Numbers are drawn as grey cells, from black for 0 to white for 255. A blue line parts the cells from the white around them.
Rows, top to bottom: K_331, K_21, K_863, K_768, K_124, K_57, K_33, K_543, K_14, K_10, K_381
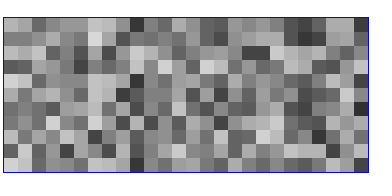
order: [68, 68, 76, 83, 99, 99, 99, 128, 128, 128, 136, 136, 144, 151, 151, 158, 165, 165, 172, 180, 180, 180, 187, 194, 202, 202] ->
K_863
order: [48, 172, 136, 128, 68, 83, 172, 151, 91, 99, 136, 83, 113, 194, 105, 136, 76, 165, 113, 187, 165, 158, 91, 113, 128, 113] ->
K_33
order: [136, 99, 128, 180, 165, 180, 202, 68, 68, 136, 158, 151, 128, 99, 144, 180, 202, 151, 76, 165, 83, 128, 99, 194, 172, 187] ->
K_863
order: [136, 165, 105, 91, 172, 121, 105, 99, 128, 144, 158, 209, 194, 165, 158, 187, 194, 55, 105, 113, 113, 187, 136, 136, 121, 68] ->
K_381

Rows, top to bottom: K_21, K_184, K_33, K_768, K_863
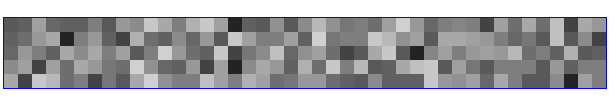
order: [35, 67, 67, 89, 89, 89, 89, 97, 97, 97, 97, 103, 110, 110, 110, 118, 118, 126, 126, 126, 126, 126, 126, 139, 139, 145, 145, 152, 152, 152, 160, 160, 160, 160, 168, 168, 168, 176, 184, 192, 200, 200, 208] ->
K_863
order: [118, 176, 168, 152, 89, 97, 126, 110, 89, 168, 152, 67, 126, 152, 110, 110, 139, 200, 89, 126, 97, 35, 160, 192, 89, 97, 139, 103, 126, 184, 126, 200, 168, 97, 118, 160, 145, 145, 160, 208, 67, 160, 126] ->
K_863
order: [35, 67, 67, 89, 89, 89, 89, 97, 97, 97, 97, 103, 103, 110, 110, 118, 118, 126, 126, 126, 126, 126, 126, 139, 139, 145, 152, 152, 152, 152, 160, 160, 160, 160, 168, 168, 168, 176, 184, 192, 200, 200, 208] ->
K_184
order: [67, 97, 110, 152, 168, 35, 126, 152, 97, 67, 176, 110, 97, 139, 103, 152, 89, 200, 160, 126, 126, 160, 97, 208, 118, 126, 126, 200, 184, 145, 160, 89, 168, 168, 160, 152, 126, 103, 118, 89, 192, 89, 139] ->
K_184
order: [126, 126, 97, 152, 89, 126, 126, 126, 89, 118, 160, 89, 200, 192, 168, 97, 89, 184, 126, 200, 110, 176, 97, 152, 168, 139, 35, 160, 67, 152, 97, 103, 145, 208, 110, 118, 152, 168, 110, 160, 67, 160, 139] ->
K_768
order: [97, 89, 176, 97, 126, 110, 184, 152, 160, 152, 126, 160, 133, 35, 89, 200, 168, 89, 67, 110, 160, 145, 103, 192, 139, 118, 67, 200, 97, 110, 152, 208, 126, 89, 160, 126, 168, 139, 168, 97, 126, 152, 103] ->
K_33
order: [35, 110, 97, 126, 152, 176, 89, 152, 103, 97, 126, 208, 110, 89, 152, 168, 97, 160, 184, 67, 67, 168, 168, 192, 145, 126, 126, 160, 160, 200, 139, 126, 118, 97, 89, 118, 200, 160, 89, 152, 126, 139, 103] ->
K_184

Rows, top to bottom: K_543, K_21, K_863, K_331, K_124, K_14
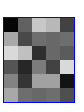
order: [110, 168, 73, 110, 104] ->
K_21
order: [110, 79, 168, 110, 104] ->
K_14

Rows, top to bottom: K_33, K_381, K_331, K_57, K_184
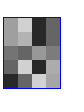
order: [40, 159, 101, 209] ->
K_33
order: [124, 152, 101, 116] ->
K_331
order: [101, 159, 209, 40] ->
K_33
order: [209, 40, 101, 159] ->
K_33
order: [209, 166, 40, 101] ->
K_184

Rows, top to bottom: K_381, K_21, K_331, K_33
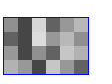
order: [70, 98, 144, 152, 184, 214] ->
K_381
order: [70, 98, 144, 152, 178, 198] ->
K_331
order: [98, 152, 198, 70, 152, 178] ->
K_33
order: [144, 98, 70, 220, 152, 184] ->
K_21
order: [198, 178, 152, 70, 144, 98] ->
K_331

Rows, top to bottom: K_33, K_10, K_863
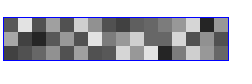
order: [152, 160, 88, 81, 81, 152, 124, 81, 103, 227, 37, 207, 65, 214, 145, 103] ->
K_863
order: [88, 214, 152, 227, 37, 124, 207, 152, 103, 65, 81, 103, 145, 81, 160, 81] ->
K_863
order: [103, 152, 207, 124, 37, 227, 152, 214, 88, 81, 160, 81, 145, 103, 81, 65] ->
K_863
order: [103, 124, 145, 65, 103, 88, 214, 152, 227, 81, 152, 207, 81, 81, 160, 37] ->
K_863
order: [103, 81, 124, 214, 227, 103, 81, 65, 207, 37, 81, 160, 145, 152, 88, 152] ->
K_863
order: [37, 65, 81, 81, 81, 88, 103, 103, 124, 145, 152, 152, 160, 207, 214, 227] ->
K_863
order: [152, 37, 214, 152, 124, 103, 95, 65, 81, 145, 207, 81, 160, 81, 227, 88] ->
K_33

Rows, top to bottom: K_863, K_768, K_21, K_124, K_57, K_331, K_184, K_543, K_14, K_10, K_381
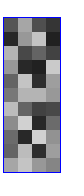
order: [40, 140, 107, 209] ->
K_543
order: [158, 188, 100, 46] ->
K_10
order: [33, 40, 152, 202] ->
K_124
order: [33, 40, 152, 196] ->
K_768
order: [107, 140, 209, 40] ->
K_543
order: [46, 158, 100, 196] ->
K_57
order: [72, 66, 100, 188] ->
K_184

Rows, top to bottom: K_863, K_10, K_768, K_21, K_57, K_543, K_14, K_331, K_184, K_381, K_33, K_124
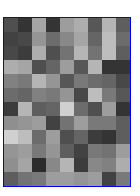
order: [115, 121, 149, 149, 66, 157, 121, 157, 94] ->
K_381
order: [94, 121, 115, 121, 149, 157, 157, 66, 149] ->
K_381
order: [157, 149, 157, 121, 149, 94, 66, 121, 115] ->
K_381
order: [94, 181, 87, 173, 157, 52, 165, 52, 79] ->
K_863
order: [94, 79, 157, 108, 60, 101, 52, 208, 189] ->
K_184
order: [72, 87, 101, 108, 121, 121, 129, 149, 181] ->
K_57

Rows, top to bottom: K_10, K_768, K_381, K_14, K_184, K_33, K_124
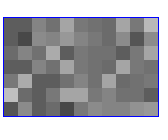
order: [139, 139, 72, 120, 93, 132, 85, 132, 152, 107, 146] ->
K_124
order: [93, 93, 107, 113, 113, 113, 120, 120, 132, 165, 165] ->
K_14
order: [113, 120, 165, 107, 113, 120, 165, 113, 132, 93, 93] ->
K_14
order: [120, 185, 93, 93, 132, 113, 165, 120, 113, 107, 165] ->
K_10
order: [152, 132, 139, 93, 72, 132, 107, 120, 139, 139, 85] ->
K_768
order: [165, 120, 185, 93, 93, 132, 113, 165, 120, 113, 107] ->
K_10

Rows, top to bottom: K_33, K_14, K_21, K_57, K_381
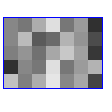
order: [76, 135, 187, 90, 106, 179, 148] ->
K_14
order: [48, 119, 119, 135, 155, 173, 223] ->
K_33
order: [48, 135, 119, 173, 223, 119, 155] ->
K_33
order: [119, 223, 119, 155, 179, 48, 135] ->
K_57
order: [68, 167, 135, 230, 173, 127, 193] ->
K_381

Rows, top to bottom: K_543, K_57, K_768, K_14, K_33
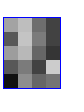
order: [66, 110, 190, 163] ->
K_543
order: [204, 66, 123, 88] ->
K_14

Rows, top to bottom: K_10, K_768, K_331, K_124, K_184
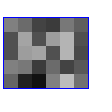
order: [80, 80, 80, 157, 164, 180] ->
K_768
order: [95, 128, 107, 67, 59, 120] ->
K_10
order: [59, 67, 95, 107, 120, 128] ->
K_10
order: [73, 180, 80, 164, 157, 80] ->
K_331

